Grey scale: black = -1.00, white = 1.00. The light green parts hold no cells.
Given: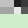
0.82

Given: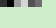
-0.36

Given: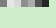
-0.35

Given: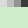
0.15

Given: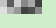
-0.38

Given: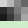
-0.19
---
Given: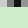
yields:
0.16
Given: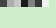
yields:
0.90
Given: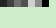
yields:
-0.98
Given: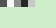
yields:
0.57
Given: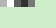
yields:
-0.06
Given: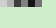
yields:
-0.09
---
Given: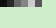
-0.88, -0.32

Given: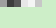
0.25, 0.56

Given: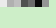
0.84, 0.16

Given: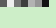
-0.28, -0.86

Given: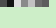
-0.40, -0.27

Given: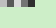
0.49, -0.64

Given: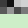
-0.54, -0.05

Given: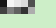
-0.82, 0.36

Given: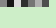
0.05, -0.39

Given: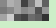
0.07, -0.61
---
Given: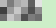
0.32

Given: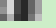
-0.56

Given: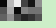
-0.47

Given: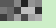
0.27

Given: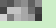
0.43

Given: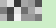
0.90
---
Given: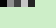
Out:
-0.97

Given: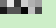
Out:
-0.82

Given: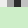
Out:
0.87

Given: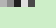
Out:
0.41

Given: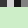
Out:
-0.57

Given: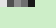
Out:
0.78
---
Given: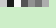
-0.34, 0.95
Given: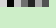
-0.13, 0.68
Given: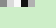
0.95, 0.95
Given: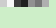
-0.75, 0.94
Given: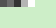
-0.59, 0.99
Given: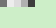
0.73, 0.86
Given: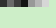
-0.85, 0.68
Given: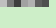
0.26, 0.50
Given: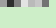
0.78, 0.78
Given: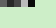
-0.45, 0.47
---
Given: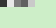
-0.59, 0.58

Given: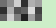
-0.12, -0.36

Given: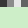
-0.58, -0.22

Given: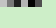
0.53, -0.38

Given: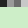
-0.73, 0.57

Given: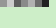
0.18, -0.74

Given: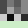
-0.43, -0.66

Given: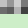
0.51, -0.49

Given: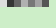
0.73, -0.33
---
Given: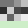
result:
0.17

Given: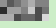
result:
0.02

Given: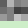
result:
0.00

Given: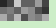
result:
0.22

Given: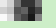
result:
-0.59

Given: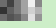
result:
0.88

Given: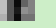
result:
-0.22

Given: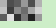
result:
-0.39

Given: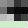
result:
-0.59
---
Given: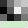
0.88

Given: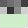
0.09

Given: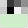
0.90

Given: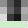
-0.56

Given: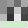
0.58

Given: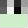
-0.93
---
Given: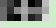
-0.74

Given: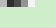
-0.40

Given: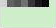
-0.58

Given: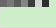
-0.53

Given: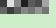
-0.08

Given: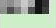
-0.39
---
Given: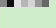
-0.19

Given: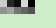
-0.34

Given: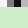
0.45

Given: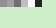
-0.71

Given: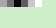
1.00

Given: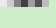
0.48

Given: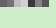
-0.33

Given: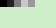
0.21
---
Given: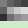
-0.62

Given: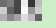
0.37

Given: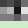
-0.03

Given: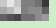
-0.23

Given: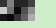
-0.82

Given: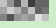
0.03
